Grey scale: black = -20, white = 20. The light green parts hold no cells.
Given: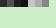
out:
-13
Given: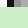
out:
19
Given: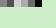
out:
1
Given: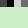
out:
-9
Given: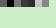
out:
-5
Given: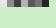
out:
16
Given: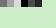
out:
-2
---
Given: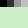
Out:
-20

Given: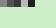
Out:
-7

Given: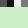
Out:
-7

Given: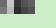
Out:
9

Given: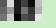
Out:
-20

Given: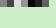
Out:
3

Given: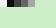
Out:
-18
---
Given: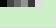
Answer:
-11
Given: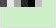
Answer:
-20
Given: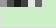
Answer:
16
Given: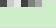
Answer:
0
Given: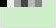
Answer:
9
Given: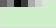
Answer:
7
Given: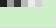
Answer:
17
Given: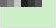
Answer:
-11
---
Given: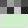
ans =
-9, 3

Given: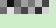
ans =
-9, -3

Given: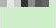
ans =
-4, 8

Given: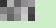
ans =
4, 6

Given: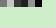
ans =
-19, -1

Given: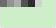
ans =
13, -3

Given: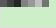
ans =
-2, -6

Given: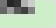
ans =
12, -4
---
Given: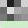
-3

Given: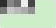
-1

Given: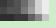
-9

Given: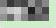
7

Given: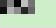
-18

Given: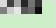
0
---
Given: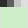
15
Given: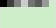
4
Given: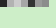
2
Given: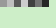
-14
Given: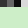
14
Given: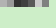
0
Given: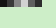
-13
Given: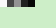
-19
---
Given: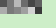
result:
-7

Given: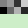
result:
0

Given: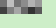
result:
-2

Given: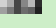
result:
13

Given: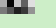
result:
7

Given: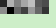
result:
-14
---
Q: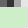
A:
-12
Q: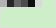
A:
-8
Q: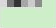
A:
6
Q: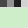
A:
3
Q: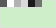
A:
14
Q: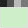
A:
-7
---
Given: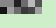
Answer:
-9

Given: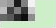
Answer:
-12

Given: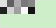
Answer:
19

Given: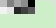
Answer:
-10

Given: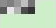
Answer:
-8

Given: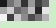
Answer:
-14
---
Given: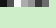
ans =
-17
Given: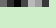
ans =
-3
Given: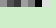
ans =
3
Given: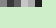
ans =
1
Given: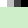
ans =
20
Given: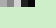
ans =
7
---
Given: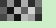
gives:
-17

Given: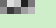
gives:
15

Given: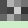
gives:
-10

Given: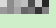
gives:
2

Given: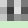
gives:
-11

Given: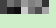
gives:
-2

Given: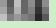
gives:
-4
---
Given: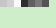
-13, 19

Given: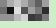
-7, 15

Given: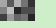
-14, 10

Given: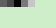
-19, 11

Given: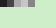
7, 11

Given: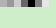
-4, 16

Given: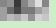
-1, 15

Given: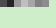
10, 10
